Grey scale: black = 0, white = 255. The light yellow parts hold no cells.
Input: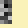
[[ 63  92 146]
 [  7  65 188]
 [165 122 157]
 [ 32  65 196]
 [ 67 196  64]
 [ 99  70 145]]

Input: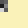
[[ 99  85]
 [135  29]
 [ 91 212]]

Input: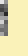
[[149 228]
 [108  89]
 [ 90  69]
 [ 41 128]
 [160 165]
 [ 97 209]
 [115 140]
 [115 110]
 [107 166]]

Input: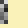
[[217  67]
 [ 75 195]
 [ 33 146]
 [156 112]
 [141  97]
 [ 62 161]]

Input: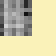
[[175 141 127 160 129  40  95 112]
 [184 141 113 160 117  40  95  90]
 [166 153 142 160 152 133 130 101]
 [193 159 184 167 140  17  59 123]
 [184 165 156 175 163 133 118  90]
 [175 153 127 167 152 133 130  90]
 [210 177 170 197 187 110  95  56]
 [157 147 113 153 140 110 130 101]
 [184 153 113 175 152  86 118  56]]

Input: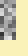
[[132 156 161 180]
 [182 156 107  93]
 [131 210 178 204]
 [132 143 198 215]
 [178 192 129  90]
 [168 150 104  95]
 [170 102 115 134]
 [152 153 170 200]
 [184 160  84  52]
 [211 227 103  90]]
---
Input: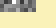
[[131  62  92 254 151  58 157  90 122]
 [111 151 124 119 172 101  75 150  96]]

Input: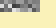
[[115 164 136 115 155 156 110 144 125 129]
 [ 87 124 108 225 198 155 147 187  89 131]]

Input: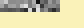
[[176 201 140 140 144 140 154 123 172  18 110  90 153 119 148]
 [ 96  92  82  88 101  72  45 216  50 226 113 142  79  43  90]]

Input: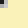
[[ 28 191]]

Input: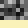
[[ 62 118 193 152  51 158 103]
 [ 45  55  26  59 156  26 108]
 [ 25 145 152 139  68 160 106]]

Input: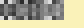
[[215  61 214 151  98  44 170  47  72 103 106 189 219  70 109 150]
 [ 86 128 108  80 124 145 142  89 119 103 125 149 106 133 148 132]
 [215  57 216 143  88  73 170  59 107  83 124 193 210  72 123 127]]
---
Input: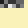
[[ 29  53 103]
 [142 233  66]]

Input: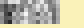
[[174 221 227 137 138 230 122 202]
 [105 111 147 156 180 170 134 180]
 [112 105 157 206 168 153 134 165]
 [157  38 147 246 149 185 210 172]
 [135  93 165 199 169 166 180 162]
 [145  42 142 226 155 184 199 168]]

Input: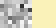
[[217 194 205 147]
 [122 171 225 241]
 [160 221 198 166]
 [220 221 170 173]
 [183 109 139 210]
 [193 244 178 175]
 [198 163 179 160]]

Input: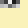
[[119 239  90]
 [187 107 211]]

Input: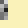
[[ 96]
 [187]
 [157]
 [117]
 [114]]

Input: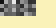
[[ 17 114  46 122  52]
 [153 117  92 151 150]
 [ 49 105  80 110  71]
 [172  98  69 172  96]]

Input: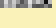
[[124 150 153 129 148 156 187]
 [120 157  98 115  91  91  85]]
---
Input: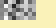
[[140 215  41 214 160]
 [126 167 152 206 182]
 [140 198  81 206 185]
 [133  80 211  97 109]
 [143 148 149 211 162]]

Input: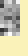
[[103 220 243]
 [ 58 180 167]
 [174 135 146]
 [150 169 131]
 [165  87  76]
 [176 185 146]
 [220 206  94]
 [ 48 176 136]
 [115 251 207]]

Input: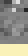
[[ 95  67 223 134]
 [108 104 128 126]
 [ 99 137 108  37]
 [131 131 133 132]
 [119 135 122 126]
 [111 144 134 133]
 [119 118 146 118]
 [ 88 117 137  92]
 [120 106 152 135]
 [125 128 123 128]
 [132 129 131 127]]

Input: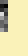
[[ 97]
 [ 25]
 [ 48]
 [217]
 [156]
 [100]
 [104]
 [160]]

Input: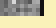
[[116 138 112 108 165  18]
 [118 139 127 128 152  18]
 [117 127  91 104 148  18]
 [124 132 139 136 149  18]]

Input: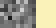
[[124  99 188 187  77]
 [158 144 112 126  94]
 [ 65 139 116 131  71]
 [182 115 169 116  87]
 [105  25 139 108 111]
 [101 114 122 119 110]
 [117 119 163 151  75]]

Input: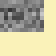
[[133 148 143 104 137 122]
 [129 133 121 119 118 108]
 [ 75  52 142 140 115 173]
 [151 169  90 146 173 198]
 [146 132  73 155 124 175]
 [150 136 106 122  93  93]
 [ 97  94 165 110 109  87]
 [144 177 139 123 160 131]]

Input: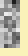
[[209 139 101]
 [217 196 122]
 [139 144 128]
 [133 225 204]
 [210 115 157]
 [147 164 181]
 [184 133 192]
 [213 132 232]
 [186 202 123]
 [192 175  85]
 [187 194 132]
 [198 127 183]]

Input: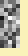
[[ 95 113 196]
 [137 214  63]
 [194 119 163]
 [171  64 146]
 [ 19 253 167]
 [ 78  97 236]
 [ 74 135 160]
 [167 122  92]
 [187 162 108]
 [133  64 228]
 [ 71 226 186]
 [ 58 169 221]]
